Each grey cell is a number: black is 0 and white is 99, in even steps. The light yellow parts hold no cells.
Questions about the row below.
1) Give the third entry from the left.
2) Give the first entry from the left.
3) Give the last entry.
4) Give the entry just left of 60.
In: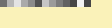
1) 88
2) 43
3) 27
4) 77

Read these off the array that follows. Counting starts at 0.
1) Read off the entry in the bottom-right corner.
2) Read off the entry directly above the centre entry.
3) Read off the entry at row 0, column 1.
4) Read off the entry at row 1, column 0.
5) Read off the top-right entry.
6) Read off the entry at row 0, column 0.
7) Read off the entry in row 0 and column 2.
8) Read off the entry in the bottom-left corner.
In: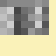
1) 43
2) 43
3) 53
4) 70
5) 53
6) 48
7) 53
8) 70
